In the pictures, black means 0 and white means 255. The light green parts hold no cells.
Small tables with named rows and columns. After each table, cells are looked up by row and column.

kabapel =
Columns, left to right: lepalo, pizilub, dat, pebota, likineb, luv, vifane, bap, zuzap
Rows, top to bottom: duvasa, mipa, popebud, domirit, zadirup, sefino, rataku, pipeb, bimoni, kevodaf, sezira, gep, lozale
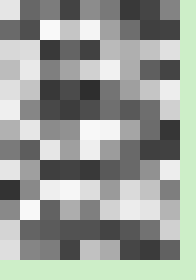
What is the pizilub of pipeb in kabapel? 93
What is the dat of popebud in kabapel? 57
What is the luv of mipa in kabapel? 161
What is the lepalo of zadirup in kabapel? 223
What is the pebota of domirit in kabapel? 163
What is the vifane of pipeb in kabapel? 105
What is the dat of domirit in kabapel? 127
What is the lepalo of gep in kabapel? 212
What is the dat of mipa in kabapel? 249
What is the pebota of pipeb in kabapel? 159
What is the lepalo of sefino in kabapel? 239
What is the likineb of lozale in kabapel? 193
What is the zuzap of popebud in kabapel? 224
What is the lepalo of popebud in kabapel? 216
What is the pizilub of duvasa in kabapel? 103
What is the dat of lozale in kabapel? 125
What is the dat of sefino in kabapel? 72
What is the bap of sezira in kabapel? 228
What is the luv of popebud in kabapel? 186
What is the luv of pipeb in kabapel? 156

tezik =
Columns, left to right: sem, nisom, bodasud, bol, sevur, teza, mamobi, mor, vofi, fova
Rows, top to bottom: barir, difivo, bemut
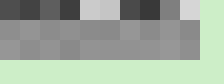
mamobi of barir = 74
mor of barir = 57
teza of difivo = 138
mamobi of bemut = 146
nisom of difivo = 148
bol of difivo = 144
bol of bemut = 138
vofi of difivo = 148
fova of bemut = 143
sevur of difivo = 139
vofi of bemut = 151
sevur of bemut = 147
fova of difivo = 138
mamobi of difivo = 150
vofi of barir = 127
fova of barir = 214
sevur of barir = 203
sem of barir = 78
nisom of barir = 67
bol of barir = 62
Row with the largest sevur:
barir

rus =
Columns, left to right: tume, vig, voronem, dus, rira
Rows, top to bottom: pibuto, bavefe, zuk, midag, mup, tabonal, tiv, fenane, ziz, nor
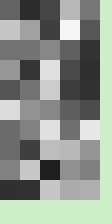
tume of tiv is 107
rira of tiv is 232
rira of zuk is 51
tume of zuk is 114
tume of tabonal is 219
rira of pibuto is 118
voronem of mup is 204
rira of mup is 49
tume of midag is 151
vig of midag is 53
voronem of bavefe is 63
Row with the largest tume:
tabonal

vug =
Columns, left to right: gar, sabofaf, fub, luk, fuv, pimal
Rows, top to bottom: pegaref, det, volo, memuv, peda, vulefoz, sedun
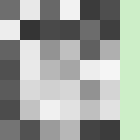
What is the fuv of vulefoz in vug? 191
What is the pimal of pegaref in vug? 78
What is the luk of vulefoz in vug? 225
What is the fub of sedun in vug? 155
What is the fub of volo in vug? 147
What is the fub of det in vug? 73
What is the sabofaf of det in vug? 52
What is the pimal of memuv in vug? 245
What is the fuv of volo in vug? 96
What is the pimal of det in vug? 63
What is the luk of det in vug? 69
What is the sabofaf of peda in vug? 217
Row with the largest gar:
det

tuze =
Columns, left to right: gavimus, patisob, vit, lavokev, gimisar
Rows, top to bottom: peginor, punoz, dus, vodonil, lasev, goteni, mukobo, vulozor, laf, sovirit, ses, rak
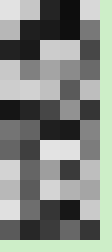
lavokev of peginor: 13
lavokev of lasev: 90
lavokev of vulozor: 225
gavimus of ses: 224
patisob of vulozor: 63
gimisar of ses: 202
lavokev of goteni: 146
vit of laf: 158
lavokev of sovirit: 178
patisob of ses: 110
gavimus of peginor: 226
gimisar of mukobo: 132
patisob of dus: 26
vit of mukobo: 31
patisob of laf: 101
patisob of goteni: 37

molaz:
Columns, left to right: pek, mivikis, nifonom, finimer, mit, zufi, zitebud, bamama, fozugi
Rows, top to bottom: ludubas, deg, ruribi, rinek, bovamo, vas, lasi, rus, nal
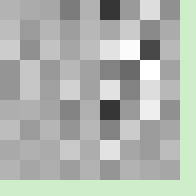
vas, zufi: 54
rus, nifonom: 171
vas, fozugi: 144
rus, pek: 169
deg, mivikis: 155
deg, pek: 189
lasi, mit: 183
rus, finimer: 200
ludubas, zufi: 54
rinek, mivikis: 198
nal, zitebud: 178
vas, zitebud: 154
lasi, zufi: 130
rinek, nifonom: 153
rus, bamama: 155
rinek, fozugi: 162
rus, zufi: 226
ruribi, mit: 189
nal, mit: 178
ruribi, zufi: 226

